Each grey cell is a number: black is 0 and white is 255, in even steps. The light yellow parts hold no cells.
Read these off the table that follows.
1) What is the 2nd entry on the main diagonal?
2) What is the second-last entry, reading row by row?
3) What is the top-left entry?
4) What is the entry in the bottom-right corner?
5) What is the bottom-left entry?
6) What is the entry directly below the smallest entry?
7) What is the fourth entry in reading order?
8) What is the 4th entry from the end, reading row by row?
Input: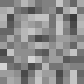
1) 183
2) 196
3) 117
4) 117
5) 129
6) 74
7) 183
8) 89

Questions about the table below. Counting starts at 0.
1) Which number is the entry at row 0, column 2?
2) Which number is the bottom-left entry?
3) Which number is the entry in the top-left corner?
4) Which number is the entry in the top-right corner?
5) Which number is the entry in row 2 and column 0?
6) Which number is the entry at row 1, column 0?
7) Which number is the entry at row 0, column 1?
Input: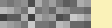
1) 133
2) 173
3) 133
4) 158
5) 64
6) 187
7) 118
